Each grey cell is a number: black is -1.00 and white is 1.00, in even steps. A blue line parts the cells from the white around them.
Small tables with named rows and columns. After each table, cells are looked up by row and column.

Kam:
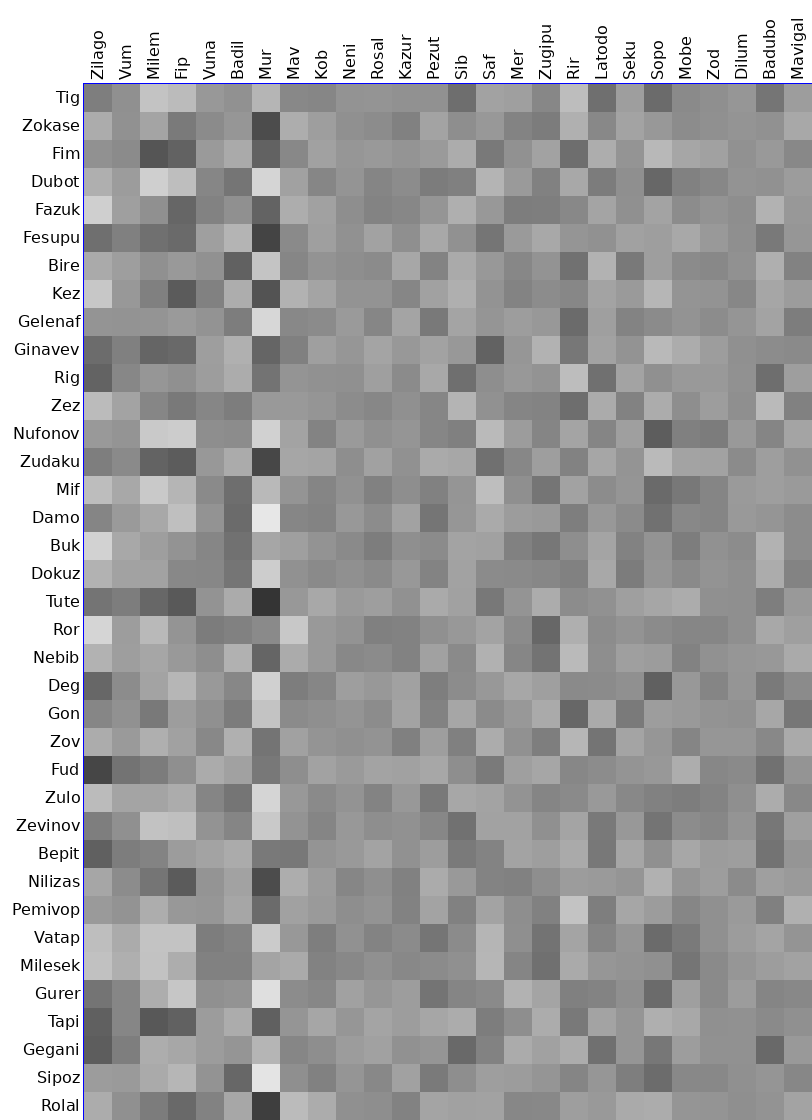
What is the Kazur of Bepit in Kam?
0.14
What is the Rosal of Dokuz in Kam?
0.08
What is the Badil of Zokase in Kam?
0.18
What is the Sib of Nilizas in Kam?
0.20
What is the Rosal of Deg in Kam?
0.19
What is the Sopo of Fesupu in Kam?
0.24
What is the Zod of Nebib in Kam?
0.14
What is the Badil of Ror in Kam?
0.01
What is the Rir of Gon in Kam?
-0.19
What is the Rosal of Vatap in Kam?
0.03
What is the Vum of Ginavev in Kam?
0.00
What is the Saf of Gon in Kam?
0.09
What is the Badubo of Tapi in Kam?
0.08
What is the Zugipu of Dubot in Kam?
0.01

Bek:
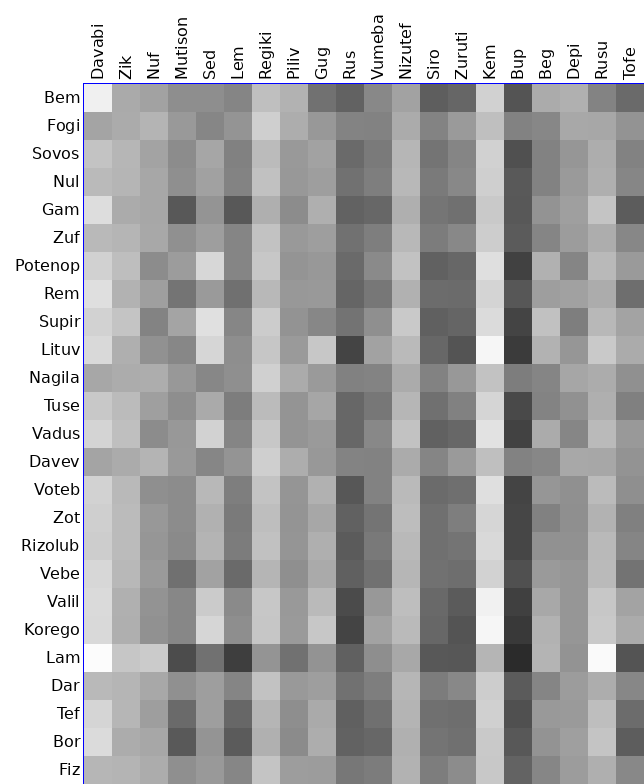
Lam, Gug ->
0.15
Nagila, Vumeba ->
0.03
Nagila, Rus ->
0.01
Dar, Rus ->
-0.11
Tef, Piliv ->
0.11
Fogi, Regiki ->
0.62
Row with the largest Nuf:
Lam

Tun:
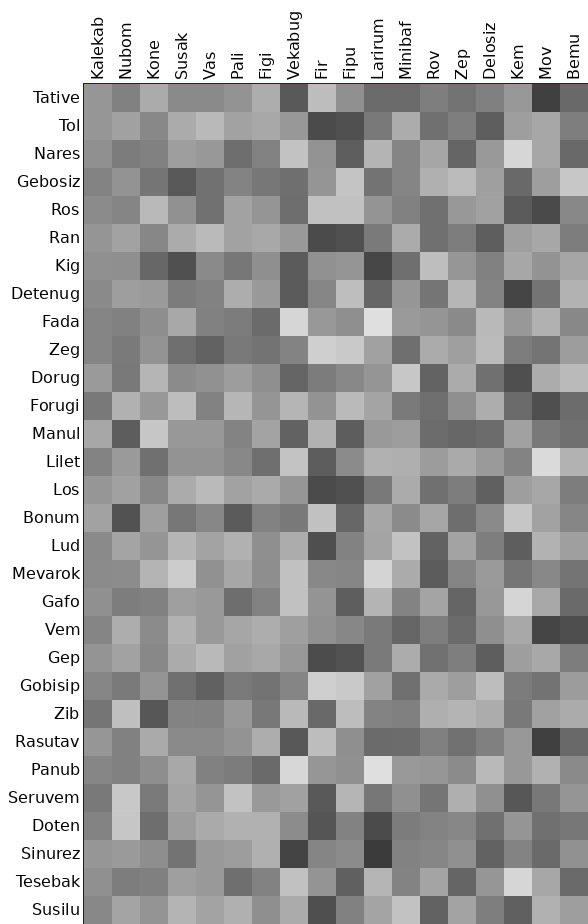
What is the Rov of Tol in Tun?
-0.12
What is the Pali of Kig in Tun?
-0.07
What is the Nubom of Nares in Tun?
-0.03
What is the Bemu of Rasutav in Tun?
-0.18
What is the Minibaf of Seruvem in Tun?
0.13
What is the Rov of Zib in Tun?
0.37
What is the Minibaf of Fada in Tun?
0.21
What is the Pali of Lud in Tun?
0.39
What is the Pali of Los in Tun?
0.27
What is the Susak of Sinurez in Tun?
-0.10
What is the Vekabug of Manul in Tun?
-0.23
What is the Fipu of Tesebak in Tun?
-0.25
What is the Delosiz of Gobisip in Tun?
0.48
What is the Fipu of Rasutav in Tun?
0.12
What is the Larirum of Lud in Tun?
0.29
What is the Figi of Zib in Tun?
-0.06
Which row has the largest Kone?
Manul

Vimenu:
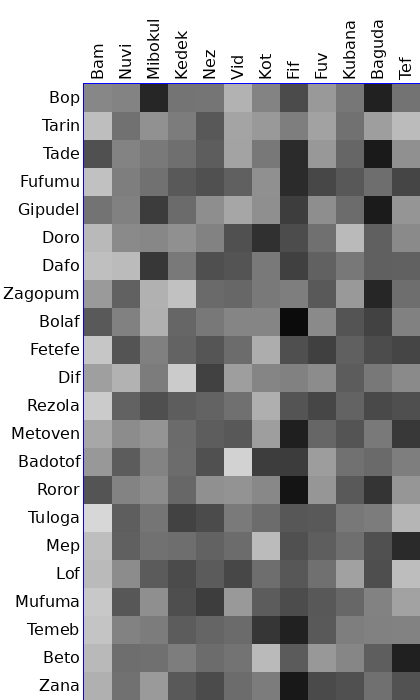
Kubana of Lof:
0.26
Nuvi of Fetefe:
-0.34
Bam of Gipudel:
-0.10
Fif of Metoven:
-0.76
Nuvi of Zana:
-0.11
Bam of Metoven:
0.31
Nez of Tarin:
-0.31
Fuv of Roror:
0.18
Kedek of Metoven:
-0.16
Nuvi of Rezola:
-0.23
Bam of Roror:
-0.34
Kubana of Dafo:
-0.06
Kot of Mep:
0.47

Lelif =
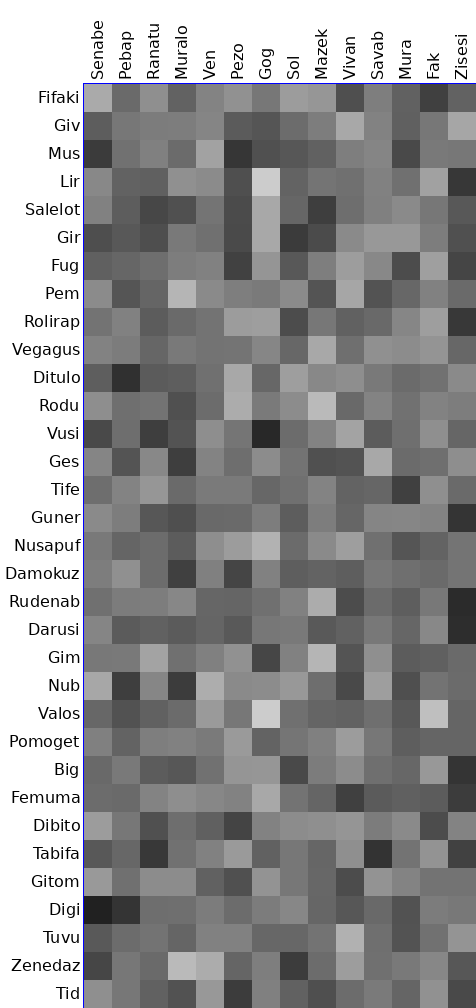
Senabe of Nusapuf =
-0.05
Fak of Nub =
-0.10
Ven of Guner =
-0.18
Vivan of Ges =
-0.35
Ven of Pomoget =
-0.04
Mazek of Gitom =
-0.19
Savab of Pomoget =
-0.07
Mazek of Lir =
-0.09
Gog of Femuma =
0.32
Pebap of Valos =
-0.36
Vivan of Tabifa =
0.12
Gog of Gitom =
0.15
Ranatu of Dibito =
-0.37
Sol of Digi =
0.06
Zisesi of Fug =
-0.46
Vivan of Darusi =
-0.24
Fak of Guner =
0.03
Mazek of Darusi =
-0.30
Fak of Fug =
0.25
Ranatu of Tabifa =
-0.56

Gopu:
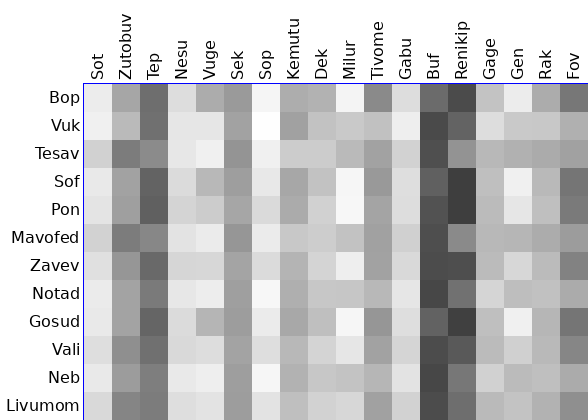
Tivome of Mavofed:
0.26
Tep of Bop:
-0.14
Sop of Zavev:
0.72
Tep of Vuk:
-0.12
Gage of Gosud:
0.50
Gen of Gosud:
0.88
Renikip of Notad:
-0.11
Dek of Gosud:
0.50
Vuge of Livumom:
0.78
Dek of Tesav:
0.60
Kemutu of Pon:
0.34
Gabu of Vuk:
0.87
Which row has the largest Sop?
Vuk

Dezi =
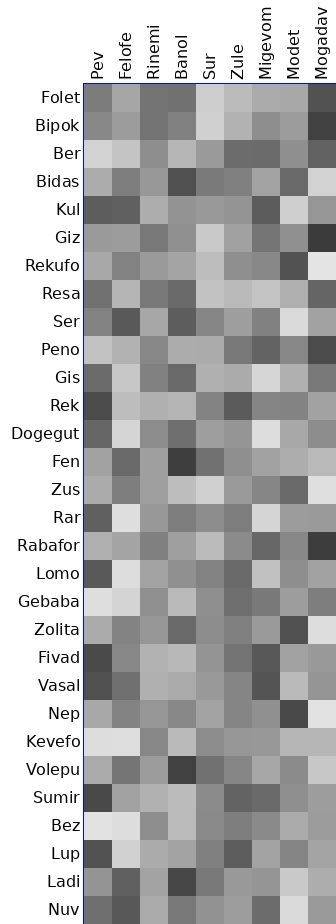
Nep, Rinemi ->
0.18
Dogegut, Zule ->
0.17
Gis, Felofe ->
0.56
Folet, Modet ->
0.32
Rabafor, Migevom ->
-0.19
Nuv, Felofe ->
-0.31
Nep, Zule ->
0.04
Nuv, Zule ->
0.23
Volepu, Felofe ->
-0.08
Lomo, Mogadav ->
0.27
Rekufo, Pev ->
0.32
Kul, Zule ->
0.16
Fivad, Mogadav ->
0.20
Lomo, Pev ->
-0.30
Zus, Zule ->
0.21
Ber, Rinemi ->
0.11
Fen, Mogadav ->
0.45
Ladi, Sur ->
-0.05
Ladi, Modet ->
0.58
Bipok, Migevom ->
0.11

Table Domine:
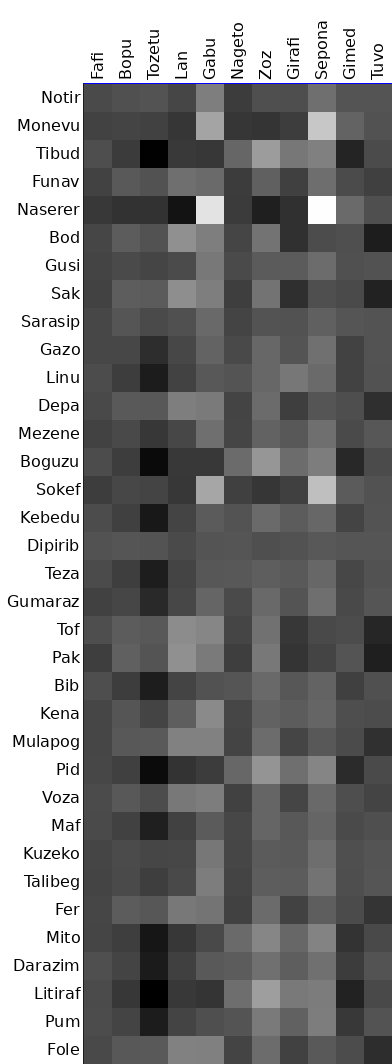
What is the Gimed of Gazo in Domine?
-0.48
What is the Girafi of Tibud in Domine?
-0.07
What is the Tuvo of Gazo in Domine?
-0.35
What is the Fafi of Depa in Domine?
-0.43
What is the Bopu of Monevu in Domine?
-0.47
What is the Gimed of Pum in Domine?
-0.56
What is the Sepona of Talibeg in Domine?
-0.10
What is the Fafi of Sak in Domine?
-0.48
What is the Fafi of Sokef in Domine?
-0.52
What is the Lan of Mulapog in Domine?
0.01
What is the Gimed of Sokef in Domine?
-0.29
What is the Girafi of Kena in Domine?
-0.28
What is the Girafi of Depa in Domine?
-0.51
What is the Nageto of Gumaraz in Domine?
-0.42
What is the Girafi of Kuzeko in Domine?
-0.30
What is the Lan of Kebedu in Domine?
-0.47
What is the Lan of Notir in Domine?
-0.45
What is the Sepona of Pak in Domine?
-0.47
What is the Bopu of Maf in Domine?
-0.49

